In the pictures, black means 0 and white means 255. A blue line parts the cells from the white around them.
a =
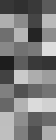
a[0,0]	55
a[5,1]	202
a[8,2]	92
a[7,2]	219
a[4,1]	93
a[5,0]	66
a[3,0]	136
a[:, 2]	[57, 69, 36, 122, 57, 173, 102, 219, 92, 77]
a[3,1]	114
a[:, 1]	[48, 139, 182, 114, 93, 202, 81, 178, 142, 127]
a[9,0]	191

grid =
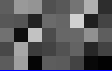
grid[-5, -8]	94
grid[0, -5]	80
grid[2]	[113, 14, 194, 76, 103, 104, 145, 94]
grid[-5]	[94, 153, 148, 80, 88, 116, 176, 45]
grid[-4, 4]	102
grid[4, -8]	92
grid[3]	[72, 167, 60, 67, 82, 99, 39, 66]
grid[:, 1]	[153, 84, 14, 167, 159]
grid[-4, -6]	34
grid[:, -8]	[94, 87, 113, 72, 92]

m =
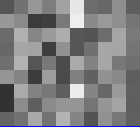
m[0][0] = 85
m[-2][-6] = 149
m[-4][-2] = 137
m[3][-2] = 165
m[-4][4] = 74
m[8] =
[101, 114, 169, 115, 179, 133, 83, 146, 119, 96]
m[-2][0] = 50
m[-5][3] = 120
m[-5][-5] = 170
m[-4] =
[149, 132, 59, 157, 74, 128, 97, 146, 137, 94]
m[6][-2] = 154
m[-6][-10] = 103
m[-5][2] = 85
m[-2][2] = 94
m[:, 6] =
[108, 137, 83, 112, 130, 97, 133, 117, 83]
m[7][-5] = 149
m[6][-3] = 103
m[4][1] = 178

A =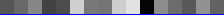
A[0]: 86
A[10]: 5
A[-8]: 205
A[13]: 88
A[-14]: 135

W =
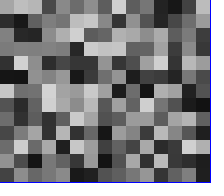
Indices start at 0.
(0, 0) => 166
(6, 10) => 20
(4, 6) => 54
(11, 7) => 19
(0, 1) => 190
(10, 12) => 58
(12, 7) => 82
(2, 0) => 129
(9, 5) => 50
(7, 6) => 185
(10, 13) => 208
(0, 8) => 207
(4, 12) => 52
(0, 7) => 93
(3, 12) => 60
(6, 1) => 111
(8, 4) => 95
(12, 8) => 95
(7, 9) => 98
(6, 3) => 211
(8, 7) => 81
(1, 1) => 24
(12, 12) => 97
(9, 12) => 134
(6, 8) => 28
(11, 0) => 146
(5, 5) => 24
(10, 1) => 205
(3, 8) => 197
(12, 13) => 127
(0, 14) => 188
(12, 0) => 67
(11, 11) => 186
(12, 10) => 150
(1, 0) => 45
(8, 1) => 49

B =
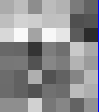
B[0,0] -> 171
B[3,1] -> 102
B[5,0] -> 108
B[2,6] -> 43
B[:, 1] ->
[188, 210, 249, 102, 120, 97, 97, 142]
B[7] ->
[142, 142, 209, 119, 134, 99, 146]
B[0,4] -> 178
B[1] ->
[190, 210, 206, 192, 193, 79, 83]
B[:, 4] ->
[178, 193, 230, 111, 124, 98, 108, 134]
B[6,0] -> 107
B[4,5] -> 179
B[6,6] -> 174
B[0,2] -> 141
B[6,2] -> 82

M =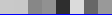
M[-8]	201
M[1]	200
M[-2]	103

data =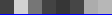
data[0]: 65
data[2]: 118

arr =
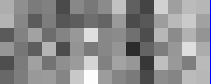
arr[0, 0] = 174
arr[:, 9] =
[96, 75, 112, 44, 151, 122]
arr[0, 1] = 143
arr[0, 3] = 129
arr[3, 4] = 76
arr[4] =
[78, 123, 161, 115, 143, 155, 213, 129, 163, 151, 55, 191, 153, 126, 186]
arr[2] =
[90, 130, 162, 109, 132, 152, 223, 136, 139, 112, 77, 183, 139, 178, 148]
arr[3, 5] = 148
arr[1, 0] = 180
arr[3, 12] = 151
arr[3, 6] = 122
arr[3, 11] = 125
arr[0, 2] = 123
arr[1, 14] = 161
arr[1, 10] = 88
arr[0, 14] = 182
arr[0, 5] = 136
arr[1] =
[180, 135, 91, 125, 86, 93, 110, 100, 154, 75, 88, 157, 185, 202, 161]
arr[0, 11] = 209
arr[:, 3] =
[129, 125, 109, 180, 115, 155]

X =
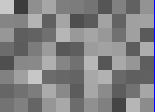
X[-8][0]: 201
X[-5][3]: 155
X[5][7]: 178
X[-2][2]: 125
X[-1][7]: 128
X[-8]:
[201, 60, 143, 166, 126, 124, 116, 85, 129, 97, 147]
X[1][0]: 133
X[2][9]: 160
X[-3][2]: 199
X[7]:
[115, 128, 101, 150, 168, 108, 144, 128, 69, 182, 140]
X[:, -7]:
[126, 165, 182, 88, 133, 103, 137, 168]
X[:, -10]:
[60, 131, 94, 92, 136, 160, 113, 128]
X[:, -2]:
[97, 160, 160, 93, 150, 95, 114, 182]
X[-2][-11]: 102
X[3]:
[108, 92, 124, 155, 88, 94, 156, 162, 158, 93, 173]
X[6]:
[102, 113, 125, 171, 137, 92, 167, 139, 93, 114, 166]
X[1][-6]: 78
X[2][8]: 113
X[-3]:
[129, 160, 199, 108, 103, 100, 168, 178, 105, 95, 97]
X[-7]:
[133, 131, 180, 96, 165, 78, 91, 163, 99, 160, 162]

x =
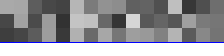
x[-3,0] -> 169
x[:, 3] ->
[72, 156, 157]
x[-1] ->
[62, 70, 92, 157, 57, 177, 106, 167, 118, 158, 153, 129, 180, 91, 136, 116]
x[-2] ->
[71, 162, 75, 156, 50, 196, 192, 104, 53, 214, 88, 101, 86, 160, 122, 118]
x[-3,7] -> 146
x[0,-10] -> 123
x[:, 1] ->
[167, 162, 70]
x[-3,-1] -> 110
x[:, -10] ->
[123, 192, 106]
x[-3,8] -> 141
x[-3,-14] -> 93
